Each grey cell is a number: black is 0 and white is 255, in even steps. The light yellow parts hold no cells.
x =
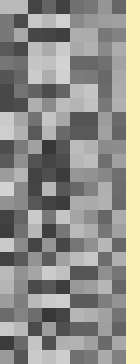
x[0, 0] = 185
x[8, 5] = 85
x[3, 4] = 202
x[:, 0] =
[185, 120, 120, 89, 118, 85, 72, 72, 202, 206, 78, 90, 156, 211, 146, 66, 62, 202, 66, 185, 180, 156, 107, 201, 59, 154]
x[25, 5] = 113
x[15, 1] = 101
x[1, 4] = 208
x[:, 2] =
[68, 199, 71, 190, 197, 203, 99, 175, 114, 89, 161, 82, 67, 69, 87, 202, 183, 68, 147, 165, 74, 185, 109, 75, 196, 202]
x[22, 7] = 162
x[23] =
[201, 184, 75, 157, 79, 98, 99, 159, 99]
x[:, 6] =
[119, 151, 172, 177, 103, 121, 197, 193, 85, 89, 177, 189, 146, 130, 170, 142, 172, 144, 199, 86, 158, 91, 176, 99, 160, 120]
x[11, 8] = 160
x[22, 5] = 182
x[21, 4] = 206
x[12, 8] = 111
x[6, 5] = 188
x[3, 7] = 137
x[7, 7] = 120
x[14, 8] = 106
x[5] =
[85, 102, 203, 173, 208, 123, 121, 104, 169]
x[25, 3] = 191
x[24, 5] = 178
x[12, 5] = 150
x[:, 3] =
[100, 184, 69, 170, 193, 173, 76, 139, 197, 182, 55, 68, 79, 183, 66, 120, 63, 149, 92, 204, 87, 202, 56, 157, 81, 191]
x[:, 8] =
[102, 160, 130, 171, 162, 169, 171, 176, 106, 100, 141, 160, 111, 108, 106, 171, 160, 102, 176, 117, 102, 147, 115, 99, 168, 128]
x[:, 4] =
[65, 208, 63, 202, 211, 208, 100, 187, 167, 106, 85, 76, 60, 88, 60, 197, 119, 70, 161, 192, 61, 206, 68, 79, 176, 205]

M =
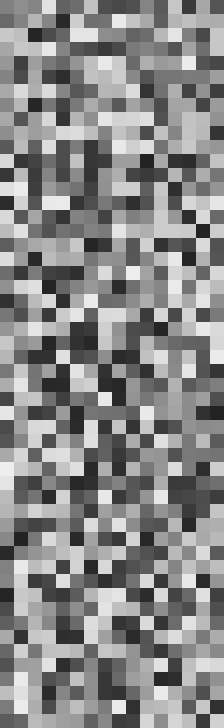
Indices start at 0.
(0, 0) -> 128
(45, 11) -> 182
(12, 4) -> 68
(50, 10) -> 182
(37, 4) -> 140
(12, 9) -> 68
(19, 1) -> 56
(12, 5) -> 138
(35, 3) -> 44
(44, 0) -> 95
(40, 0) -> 129
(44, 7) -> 197
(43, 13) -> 77
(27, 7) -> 44
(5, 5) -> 107
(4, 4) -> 102
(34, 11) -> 173
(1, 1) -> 131
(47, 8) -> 98
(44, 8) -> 51
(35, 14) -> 77
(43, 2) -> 166
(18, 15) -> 85
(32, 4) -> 223
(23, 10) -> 73
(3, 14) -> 110
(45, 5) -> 48
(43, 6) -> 103
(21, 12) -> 210
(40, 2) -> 188
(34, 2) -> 63
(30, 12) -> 81
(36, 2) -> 210
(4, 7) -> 233
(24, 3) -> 38
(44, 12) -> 108
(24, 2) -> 154
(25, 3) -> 49
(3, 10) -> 131

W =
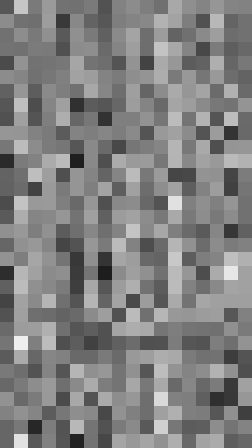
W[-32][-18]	87
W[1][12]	163
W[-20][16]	69
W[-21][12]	180
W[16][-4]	90
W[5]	[140, 133, 113, 119, 128, 162, 157, 131, 123, 142, 148, 173, 122, 152, 118, 153, 109, 99]
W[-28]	[75, 147, 114, 116, 119, 166, 115, 110, 84, 147, 67, 170, 151, 92, 98, 175, 102, 120]
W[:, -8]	[126, 136, 110, 110, 67, 148, 101, 132, 146, 84, 125, 155, 120, 109, 104, 140, 137, 77, 104, 144, 114, 156, 112, 169, 80, 158, 86, 120, 110, 110, 89, 165]
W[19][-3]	171
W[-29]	[115, 113, 123, 122, 80, 140, 142, 106, 133, 158, 110, 195, 168, 132, 72, 124, 94, 104]
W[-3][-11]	72
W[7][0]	86
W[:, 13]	[143, 126, 112, 132, 92, 152, 150, 157, 116, 139, 120, 136, 72, 94, 128, 121, 106, 145, 93, 150, 130, 115, 150, 116, 86, 123, 132, 135, 126, 127, 92, 104]
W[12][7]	100
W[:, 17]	[130, 113, 113, 104, 120, 99, 106, 148, 106, 105, 150, 178, 124, 117, 113, 113, 97, 129, 176, 161, 161, 159, 129, 122, 147, 84, 79, 161, 151, 63, 131, 103]
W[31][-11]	71
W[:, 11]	[112, 178, 156, 195, 170, 173, 140, 105, 118, 153, 133, 119, 155, 142, 83, 120, 167, 106, 100, 113, 92, 86, 182, 117, 81, 173, 189, 169, 217, 160, 208, 146]
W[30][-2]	116
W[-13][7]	29
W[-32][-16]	122
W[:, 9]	[140, 132, 164, 158, 147, 142, 159, 157, 127, 138, 118, 154, 187, 161, 140, 162, 196, 130, 157, 159, 175, 73, 187, 173, 108, 153, 145, 167, 151, 128, 138, 152]
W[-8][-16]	127
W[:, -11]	[82, 87, 96, 106, 110, 131, 134, 86, 50, 134, 106, 79, 100, 163, 80, 96, 111, 122, 52, 29, 86, 100, 158, 81, 81, 122, 151, 125, 170, 72, 82, 71]
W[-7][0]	91
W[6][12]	170
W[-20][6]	132
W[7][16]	115
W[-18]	[76, 195, 153, 154, 127, 105, 150, 80, 137, 140, 104, 83, 225, 128, 143, 128, 149, 113]
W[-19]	[98, 107, 66, 154, 122, 149, 127, 163, 94, 161, 109, 142, 161, 94, 130, 157, 65, 117]
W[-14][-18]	147
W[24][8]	96
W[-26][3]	138
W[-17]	[90, 173, 133, 136, 150, 115, 160, 96, 156, 162, 140, 120, 169, 121, 141, 121, 140, 113]

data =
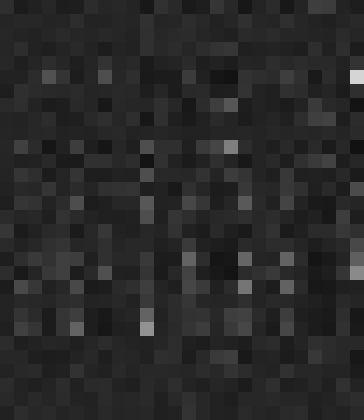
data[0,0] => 46
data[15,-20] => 35
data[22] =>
[35, 52, 43, 28, 53, 62, 30, 25, 35, 38, 99, 34, 44, 50, 51, 40, 62, 65, 43, 31, 61, 31, 28, 26, 46, 24]
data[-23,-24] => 35
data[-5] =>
[39, 39, 31, 29, 30, 35, 40, 30, 39, 38, 33, 47, 45, 29, 41, 58, 62, 25, 35, 36, 28, 32, 56, 43, 40, 24]
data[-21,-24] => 39
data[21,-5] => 35
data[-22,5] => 31
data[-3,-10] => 35
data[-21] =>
[37, 36, 39, 40, 34, 35, 34, 39, 41, 35, 36, 38, 36, 34, 34, 37, 37, 38, 36, 39, 37, 39, 38, 41, 36, 42]
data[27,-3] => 32
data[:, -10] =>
[40, 38, 32, 54, 29, 19, 31, 86, 36, 37, 127, 36, 60, 30, 38, 42, 31, 27, 24, 20, 44, 38, 62, 57, 33, 62, 51, 35, 30, 33]
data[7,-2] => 38
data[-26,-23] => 45
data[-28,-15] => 39
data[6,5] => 43
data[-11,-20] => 41
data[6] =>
[30, 47, 43, 41, 40, 43, 37, 38, 41, 40, 30, 38, 28, 41, 42, 30, 31, 51, 35, 32, 48, 44, 33, 37, 28, 47]
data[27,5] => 33
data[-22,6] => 41
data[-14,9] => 32
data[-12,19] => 36
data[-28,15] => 35
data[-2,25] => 45
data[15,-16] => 78
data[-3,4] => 44
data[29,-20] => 35
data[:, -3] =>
[60, 32, 35, 33, 41, 44, 37, 41, 66, 41, 27, 66, 31, 42, 25, 24, 43, 36, 26, 30, 25, 28, 26, 24, 44, 43, 36, 32, 35, 37]
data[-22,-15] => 47
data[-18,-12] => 50
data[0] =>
[46, 28, 33, 39, 29, 30, 44, 38, 40, 36, 24, 49, 41, 26, 30, 53, 40, 23, 36, 43, 24, 36, 62, 60, 35, 30]
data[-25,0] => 34
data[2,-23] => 38
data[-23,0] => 42
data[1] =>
[37, 39, 39, 36, 37, 45, 35, 35, 38, 37, 49, 37, 38, 45, 40, 34, 38, 48, 38, 37, 47, 38, 35, 32, 37, 41]
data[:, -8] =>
[36, 38, 40, 34, 36, 46, 35, 35, 34, 36, 36, 36, 36, 40, 42, 40, 41, 39, 37, 49, 36, 36, 43, 37, 41, 35, 37, 39, 39, 38]
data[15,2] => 40
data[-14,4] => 44

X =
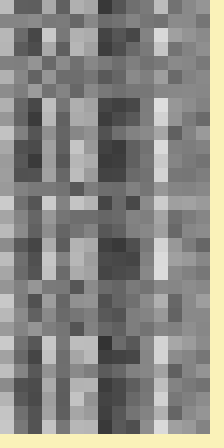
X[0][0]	188
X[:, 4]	[96, 123, 120, 95, 139, 109, 132, 117, 97, 101, 97, 87, 103, 115, 130, 117, 101, 93, 130, 107, 121, 102, 106, 117, 119, 110, 111, 94, 93, 95, 119]
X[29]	[196, 112, 83, 162, 95, 166, 155, 64, 87, 116, 131, 176, 101, 138, 149]
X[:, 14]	[149, 117, 138, 143, 121, 137, 135, 130, 106, 154, 130, 115, 126, 136, 154, 134, 140, 102, 135, 119, 136, 158, 137, 135, 139, 118, 148, 114, 140, 149, 131]
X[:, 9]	[111, 132, 71, 105, 127, 138, 119, 72, 89, 130, 96, 96, 106, 129, 72, 131, 128, 79, 69, 79, 122, 112, 126, 126, 88, 71, 129, 94, 105, 116, 79]
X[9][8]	111
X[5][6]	118
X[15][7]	102
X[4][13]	135
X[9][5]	135
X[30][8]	89
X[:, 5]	[176, 103, 177, 182, 112, 110, 103, 175, 171, 135, 197, 182, 188, 88, 196, 110, 116, 179, 183, 171, 86, 145, 118, 84, 189, 166, 138, 179, 195, 166, 183]
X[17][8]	57
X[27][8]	73
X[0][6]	166
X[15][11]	165
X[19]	[166, 107, 84, 193, 107, 171, 162, 69, 75, 79, 136, 220, 138, 129, 119]
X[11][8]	62
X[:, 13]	[137, 138, 148, 131, 135, 130, 137, 141, 123, 131, 125, 122, 118, 131, 162, 124, 135, 124, 153, 129, 141, 138, 137, 143, 156, 133, 132, 121, 128, 138, 153]
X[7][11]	222
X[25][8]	67
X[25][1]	105
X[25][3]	193
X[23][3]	126
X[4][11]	121
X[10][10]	114
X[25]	[162, 105, 69, 193, 110, 166, 185, 63, 67, 71, 134, 211, 140, 133, 118]
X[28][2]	74
